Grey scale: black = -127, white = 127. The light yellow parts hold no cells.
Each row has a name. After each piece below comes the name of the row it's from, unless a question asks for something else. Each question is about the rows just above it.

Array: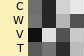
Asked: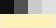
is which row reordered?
V
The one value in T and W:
[-11]
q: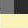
T
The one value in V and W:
[-45]

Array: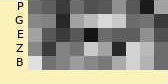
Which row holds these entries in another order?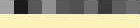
P
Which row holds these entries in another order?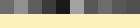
P
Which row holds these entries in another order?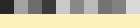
G
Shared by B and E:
[-19]
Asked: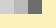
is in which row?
Z

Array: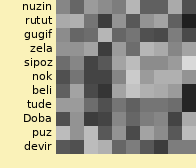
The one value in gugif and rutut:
[-10]
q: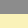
sipoz
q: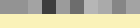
zela

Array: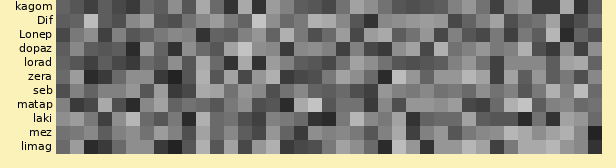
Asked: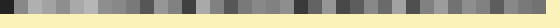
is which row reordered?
mez
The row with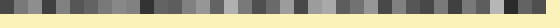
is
Lonep
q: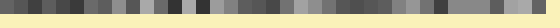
lorad
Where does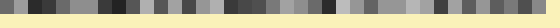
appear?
zera
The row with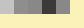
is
dopaz

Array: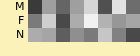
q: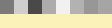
F
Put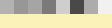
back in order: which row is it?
F

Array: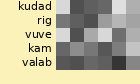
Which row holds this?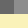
kam
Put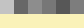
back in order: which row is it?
kam
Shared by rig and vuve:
[-47]
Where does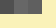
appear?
valab

